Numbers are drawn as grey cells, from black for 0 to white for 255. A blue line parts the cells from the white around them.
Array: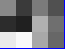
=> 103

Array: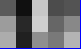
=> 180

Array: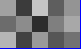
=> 114

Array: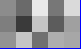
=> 167

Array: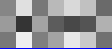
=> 113

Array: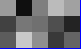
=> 100

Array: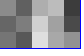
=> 146

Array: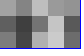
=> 108

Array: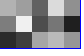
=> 151
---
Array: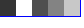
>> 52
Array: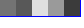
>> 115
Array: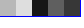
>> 184
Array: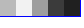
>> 186
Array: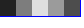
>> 34
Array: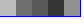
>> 188
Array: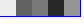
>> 236
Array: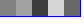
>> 130
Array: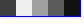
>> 62
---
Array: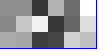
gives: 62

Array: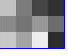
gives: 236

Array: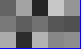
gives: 179

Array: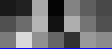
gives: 145

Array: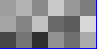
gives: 47

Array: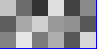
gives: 124

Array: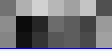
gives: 52
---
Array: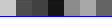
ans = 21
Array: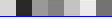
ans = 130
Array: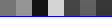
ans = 212
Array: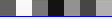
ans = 19
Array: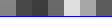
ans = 105
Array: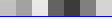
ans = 99
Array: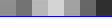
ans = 212
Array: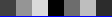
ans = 1
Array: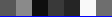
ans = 57
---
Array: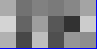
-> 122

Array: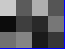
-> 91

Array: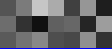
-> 64

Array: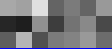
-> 123

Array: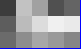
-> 161

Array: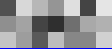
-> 223

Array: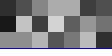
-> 172

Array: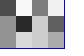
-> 248

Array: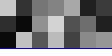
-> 168
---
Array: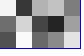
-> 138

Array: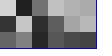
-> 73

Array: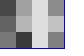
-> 221

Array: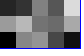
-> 71

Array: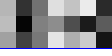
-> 203

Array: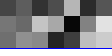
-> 190

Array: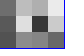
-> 133
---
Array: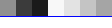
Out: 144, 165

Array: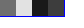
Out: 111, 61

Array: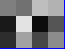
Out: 127, 140

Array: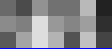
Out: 105, 68

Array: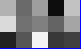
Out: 178, 64

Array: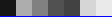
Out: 22, 234
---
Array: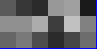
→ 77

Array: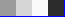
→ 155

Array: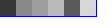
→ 157

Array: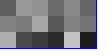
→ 59

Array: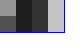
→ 80

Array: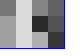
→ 160

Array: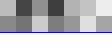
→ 124
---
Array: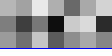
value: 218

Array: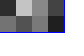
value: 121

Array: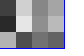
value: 143

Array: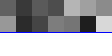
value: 30

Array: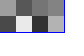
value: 50

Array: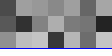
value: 117

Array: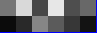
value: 55
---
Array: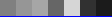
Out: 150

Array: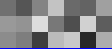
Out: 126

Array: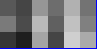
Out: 30

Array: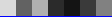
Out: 98

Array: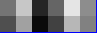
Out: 161

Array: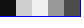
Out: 206

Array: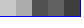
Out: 172

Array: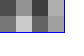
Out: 203
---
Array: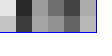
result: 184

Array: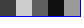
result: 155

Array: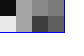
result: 95

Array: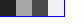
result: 240

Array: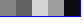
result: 13

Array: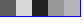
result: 180

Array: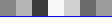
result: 155
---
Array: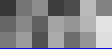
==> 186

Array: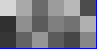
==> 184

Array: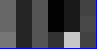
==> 25

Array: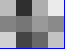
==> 174

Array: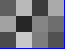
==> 60

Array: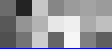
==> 163
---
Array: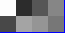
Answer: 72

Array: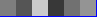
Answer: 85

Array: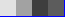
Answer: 92

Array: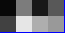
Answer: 24

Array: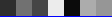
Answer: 46

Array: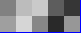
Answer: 54

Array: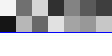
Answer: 48
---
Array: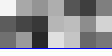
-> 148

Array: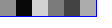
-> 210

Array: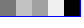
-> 161

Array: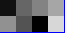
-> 131

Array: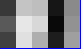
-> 190

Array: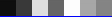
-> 222
